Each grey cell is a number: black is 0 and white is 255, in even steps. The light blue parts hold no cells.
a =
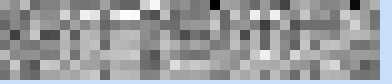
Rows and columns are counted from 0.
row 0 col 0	165
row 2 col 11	121
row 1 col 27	239
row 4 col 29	99
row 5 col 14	113
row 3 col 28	127
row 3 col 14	142
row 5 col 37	151
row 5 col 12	194
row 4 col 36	115
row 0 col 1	142
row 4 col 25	180
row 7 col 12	184
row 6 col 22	158
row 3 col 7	92
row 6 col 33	213
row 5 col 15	85
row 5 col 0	182
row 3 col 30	184
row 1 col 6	211
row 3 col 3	198
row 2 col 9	159
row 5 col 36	156
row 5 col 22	163
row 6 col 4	200
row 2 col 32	111
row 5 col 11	192
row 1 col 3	158
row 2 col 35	209
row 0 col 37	177
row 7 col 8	188
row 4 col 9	192
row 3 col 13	188
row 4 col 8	183
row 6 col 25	173
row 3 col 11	176
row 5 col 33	144
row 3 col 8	186
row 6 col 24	197

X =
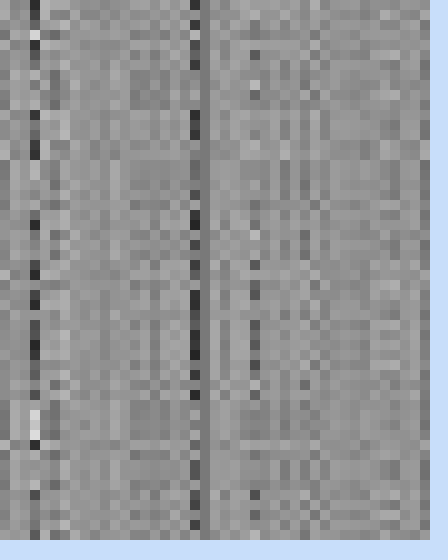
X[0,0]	166
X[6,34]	153
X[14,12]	152
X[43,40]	145
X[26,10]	137
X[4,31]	170
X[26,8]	147
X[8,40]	142
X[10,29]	146
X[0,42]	142
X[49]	[138, 147, 144, 77, 147, 150, 160, 149, 154, 150, 139, 143, 152, 133, 157, 122, 155, 164, 158, 84, 121, 170, 127, 160, 160, 79, 148, 146, 152, 152, 170, 128, 149, 138, 145, 137, 130, 163, 157, 170, 145, 162, 131]
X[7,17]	150
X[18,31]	153
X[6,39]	124
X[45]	[115, 169, 157, 172, 132, 108, 137, 159, 143, 149, 149, 157, 155, 117, 132, 132, 127, 157, 134, 159, 121, 153, 153, 148, 141, 116, 133, 141, 142, 143, 147, 123, 156, 145, 142, 133, 142, 154, 161, 156, 142, 150, 131]
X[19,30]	125
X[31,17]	142
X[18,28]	130
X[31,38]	135
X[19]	[133, 158, 146, 133, 153, 143, 173, 149, 140, 156, 139, 164, 146, 151, 147, 140, 149, 142, 153, 77, 121, 156, 149, 160, 149, 147, 142, 158, 124, 155, 125, 160, 129, 155, 153, 151, 151, 146, 134, 121, 153, 155, 116]
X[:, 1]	[133, 138, 150, 167, 130, 151, 155, 172, 158, 159, 171, 135, 156, 151, 140, 131, 166, 168, 165, 158, 164, 153, 143, 158, 157, 166, 145, 128, 158, 146, 139, 162, 150, 148, 146, 142, 151, 150, 163, 147, 168, 170, 171, 171, 129, 169, 162, 163, 167, 147, 157, 160, 155, 150]
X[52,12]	146
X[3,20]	121
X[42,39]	130
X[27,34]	146
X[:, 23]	[158, 144, 164, 144, 157, 158, 163, 152, 147, 148, 151, 160, 161, 163, 144, 147, 154, 154, 152, 160, 148, 164, 164, 146, 158, 151, 163, 152, 149, 163, 161, 157, 161, 164, 163, 165, 155, 164, 149, 164, 152, 148, 153, 147, 151, 148, 158, 157, 149, 160, 159, 152, 162, 143]
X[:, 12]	[145, 152, 146, 154, 145, 156, 146, 155, 155, 156, 154, 146, 146, 146, 152, 149, 149, 149, 153, 146, 157, 145, 149, 155, 146, 153, 150, 145, 156, 150, 147, 147, 156, 147, 152, 148, 155, 146, 154, 148, 154, 152, 150, 152, 146, 155, 147, 147, 155, 152, 146, 158, 146, 154]
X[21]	[140, 153, 143, 108, 157, 156, 175, 147, 140, 156, 136, 160, 145, 154, 154, 138, 157, 144, 162, 55, 121, 159, 142, 164, 154, 135, 147, 159, 129, 156, 134, 159, 130, 154, 153, 152, 148, 149, 132, 127, 153, 158, 116]
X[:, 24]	[166, 162, 156, 133, 165, 158, 153, 141, 151, 144, 141, 165, 151, 155, 163, 165, 140, 140, 146, 149, 142, 154, 167, 152, 149, 146, 161, 167, 147, 162, 167, 146, 160, 159, 167, 164, 155, 157, 149, 159, 143, 133, 137, 132, 166, 141, 146, 144, 139, 160, 150, 151, 152, 157]
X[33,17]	151
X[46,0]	133
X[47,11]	166
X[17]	[121, 168, 152, 180, 138, 124, 164, 151, 148, 156, 142, 168, 149, 141, 137, 140, 138, 143, 145, 106, 121, 154, 156, 154, 140, 139, 136, 153, 123, 149, 126, 145, 136, 155, 150, 146, 155, 148, 137, 126, 150, 154, 116]
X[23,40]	142
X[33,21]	167
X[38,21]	142
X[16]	[119, 166, 151, 176, 140, 127, 163, 151, 148, 157, 141, 167, 149, 142, 139, 139, 138, 142, 146, 101, 121, 153, 156, 154, 140, 140, 135, 153, 121, 149, 128, 147, 136, 156, 151, 147, 155, 148, 137, 127, 151, 154, 111]
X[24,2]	147

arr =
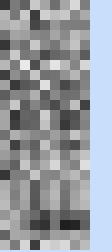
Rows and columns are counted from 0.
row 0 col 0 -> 53
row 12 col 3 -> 101
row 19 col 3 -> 89
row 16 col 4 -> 173
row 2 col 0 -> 175
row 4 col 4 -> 138
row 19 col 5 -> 183
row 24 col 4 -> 216
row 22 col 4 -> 50
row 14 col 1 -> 64
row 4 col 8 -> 129
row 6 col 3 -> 78
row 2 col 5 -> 151
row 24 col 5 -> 205
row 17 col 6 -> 165
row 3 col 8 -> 168
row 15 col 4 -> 151
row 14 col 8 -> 143
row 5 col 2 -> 120
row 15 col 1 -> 128
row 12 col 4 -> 193
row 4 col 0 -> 54
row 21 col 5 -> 119
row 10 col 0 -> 133
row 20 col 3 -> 86
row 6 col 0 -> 183
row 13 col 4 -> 130
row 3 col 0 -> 113
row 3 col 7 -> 186
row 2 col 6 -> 126
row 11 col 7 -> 80
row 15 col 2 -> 170
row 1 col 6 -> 200
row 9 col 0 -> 94
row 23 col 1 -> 168
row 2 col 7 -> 125
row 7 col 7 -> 182
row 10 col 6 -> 120
